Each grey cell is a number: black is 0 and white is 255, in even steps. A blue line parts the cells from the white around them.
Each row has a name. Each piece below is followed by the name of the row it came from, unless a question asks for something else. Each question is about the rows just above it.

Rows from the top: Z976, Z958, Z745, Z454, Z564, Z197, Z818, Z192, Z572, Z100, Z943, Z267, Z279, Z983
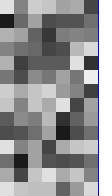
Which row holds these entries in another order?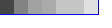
Z192
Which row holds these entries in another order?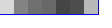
Z454
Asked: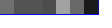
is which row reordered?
Z958
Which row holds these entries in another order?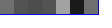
Z267
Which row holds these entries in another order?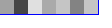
Z192
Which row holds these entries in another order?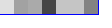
Z192

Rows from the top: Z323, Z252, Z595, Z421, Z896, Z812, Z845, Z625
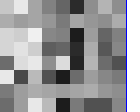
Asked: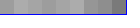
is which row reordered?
Z845
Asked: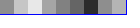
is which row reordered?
Z323
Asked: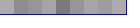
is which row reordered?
Z252
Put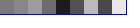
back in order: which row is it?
Z812

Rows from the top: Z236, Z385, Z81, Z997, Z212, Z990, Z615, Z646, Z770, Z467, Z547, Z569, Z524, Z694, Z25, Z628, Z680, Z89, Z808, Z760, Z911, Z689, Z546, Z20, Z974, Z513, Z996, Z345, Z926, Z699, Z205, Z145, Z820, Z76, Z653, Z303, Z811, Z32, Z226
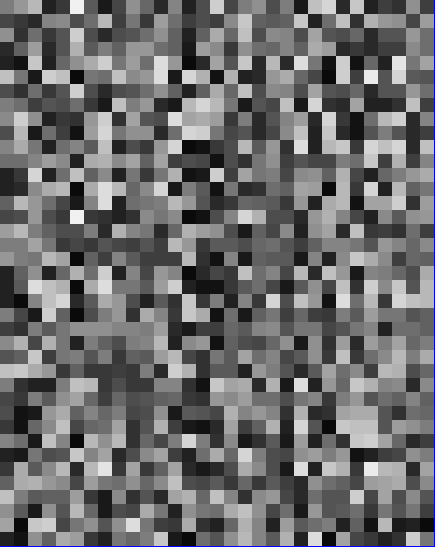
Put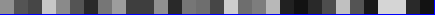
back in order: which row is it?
Z467
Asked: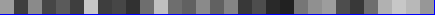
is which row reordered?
Z385
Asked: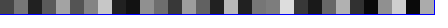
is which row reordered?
Z226
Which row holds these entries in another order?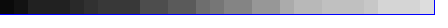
Z547

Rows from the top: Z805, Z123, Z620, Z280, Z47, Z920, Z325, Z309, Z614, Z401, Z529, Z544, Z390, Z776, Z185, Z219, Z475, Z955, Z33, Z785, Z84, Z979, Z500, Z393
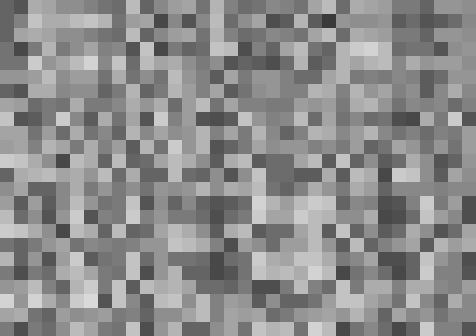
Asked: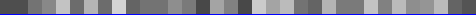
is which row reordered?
Z393
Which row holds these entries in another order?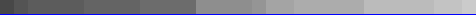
Z544

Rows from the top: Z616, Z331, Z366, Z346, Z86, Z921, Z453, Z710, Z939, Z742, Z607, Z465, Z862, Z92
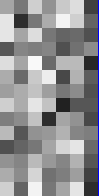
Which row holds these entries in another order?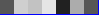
Z710
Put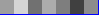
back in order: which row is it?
Z862
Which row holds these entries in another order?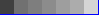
Z862
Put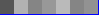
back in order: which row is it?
Z465
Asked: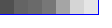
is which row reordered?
Z607
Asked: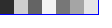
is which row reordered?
Z92

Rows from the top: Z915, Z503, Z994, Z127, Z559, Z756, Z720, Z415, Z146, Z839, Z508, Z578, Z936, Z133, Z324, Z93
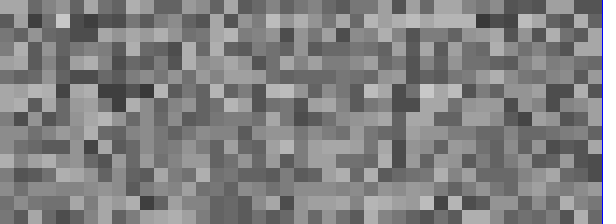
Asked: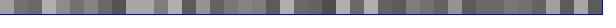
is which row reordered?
Z127
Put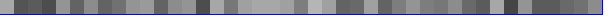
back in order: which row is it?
Z508
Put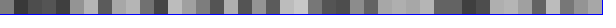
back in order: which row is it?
Z720
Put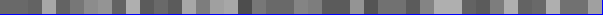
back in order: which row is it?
Z127

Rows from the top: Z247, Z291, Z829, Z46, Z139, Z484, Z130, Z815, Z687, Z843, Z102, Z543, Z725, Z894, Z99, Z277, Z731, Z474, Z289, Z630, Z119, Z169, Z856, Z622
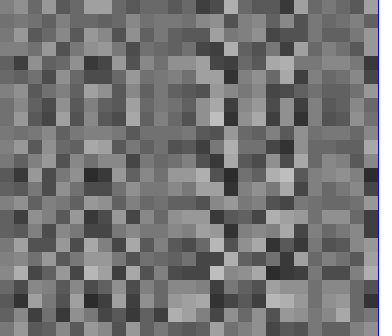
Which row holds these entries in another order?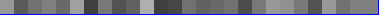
Z46
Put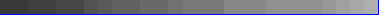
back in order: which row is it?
Z139

